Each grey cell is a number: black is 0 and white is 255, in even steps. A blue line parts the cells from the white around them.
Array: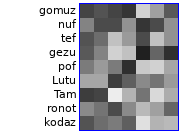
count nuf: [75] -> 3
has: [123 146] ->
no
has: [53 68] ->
no

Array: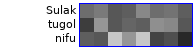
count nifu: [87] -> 1
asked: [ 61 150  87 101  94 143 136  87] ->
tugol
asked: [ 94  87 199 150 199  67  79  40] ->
nifu
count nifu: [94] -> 1

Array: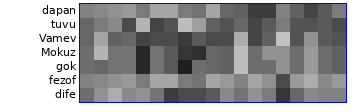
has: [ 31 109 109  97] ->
no
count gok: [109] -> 6
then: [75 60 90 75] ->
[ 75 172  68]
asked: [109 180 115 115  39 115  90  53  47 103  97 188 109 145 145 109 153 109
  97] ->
Mokuz

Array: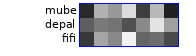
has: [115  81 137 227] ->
yes
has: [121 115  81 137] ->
yes

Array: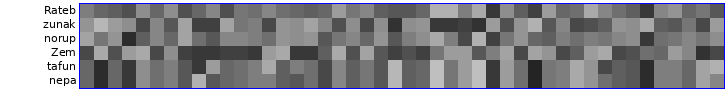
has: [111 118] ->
yes
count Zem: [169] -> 5
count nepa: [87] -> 5
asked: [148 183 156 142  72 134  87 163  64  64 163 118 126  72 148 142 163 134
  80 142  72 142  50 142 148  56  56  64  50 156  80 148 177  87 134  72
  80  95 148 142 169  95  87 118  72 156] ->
zunak

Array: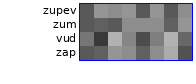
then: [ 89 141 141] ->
[141  96 149]
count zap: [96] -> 2
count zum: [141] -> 3
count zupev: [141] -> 2
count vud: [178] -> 2
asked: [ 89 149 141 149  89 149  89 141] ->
zupev

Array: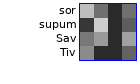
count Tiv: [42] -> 2
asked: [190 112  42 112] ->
sor
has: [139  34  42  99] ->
no
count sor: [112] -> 2

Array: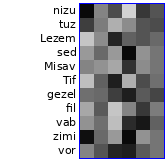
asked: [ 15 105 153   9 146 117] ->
zimi
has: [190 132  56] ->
no
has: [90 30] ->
no

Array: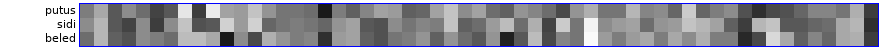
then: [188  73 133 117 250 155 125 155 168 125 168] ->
[140 175 125]
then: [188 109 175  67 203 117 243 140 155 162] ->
[109 148 155]
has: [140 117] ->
yes

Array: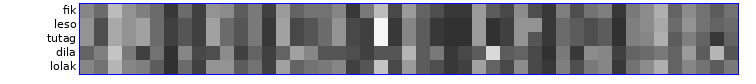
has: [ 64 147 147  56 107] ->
yes
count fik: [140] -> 4
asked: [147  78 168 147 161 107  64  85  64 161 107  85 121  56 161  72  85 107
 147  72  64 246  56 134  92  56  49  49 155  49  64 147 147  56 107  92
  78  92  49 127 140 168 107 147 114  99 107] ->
leso

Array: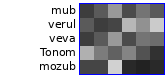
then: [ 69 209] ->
[41 34 41]
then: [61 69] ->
[183 145 203]
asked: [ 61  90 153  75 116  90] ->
mub

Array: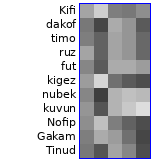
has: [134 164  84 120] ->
no
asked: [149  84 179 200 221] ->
kuvun
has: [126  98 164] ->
yes
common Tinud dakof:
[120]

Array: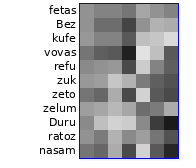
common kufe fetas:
[131]
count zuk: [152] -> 1

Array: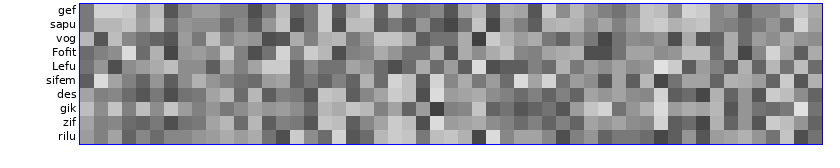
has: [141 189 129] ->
no
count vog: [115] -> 4
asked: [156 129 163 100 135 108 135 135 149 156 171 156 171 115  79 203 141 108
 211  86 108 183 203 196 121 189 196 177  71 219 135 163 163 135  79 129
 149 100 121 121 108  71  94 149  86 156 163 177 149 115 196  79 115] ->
rilu
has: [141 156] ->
yes
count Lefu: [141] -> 6
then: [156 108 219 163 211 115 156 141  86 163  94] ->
[183  71 115]
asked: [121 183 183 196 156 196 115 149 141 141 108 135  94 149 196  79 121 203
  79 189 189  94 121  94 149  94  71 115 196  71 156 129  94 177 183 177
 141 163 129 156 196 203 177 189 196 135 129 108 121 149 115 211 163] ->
sapu

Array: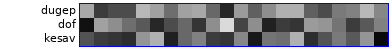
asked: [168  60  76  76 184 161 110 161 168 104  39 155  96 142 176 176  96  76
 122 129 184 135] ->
dugep
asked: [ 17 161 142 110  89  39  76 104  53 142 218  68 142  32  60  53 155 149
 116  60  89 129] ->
dof

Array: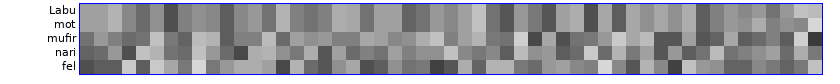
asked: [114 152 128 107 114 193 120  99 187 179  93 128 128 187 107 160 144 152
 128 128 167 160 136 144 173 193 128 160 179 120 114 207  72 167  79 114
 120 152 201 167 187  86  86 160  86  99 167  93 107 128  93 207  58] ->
mufir
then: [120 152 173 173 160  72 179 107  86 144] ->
[167  79  93]

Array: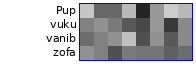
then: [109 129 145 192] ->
[ 80 145  88]
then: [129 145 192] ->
[ 80 145  88]
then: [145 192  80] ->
[145  88 137]
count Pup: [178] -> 0
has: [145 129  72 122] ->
no
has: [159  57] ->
no

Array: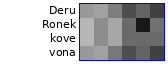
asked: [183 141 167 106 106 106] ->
kove
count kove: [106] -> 3
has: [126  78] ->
yes

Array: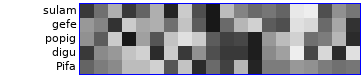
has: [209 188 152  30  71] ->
no
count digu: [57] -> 4

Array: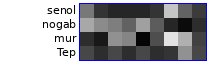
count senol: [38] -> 3
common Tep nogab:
[45]
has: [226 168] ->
no
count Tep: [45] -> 3
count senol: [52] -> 2

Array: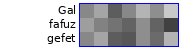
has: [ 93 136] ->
yes
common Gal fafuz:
[142]

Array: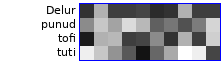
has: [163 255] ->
no
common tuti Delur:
[69]
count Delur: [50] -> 2
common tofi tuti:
[69]
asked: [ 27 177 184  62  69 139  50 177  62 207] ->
tofi

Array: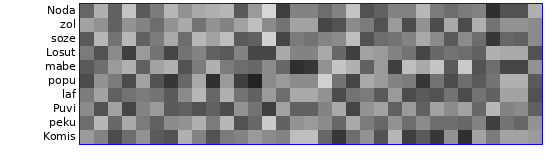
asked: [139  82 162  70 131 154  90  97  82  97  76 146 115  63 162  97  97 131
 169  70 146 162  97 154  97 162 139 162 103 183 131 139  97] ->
Puvi
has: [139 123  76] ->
no

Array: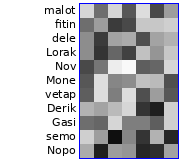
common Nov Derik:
[214]
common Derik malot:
[214]
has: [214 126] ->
yes
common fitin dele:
[59]

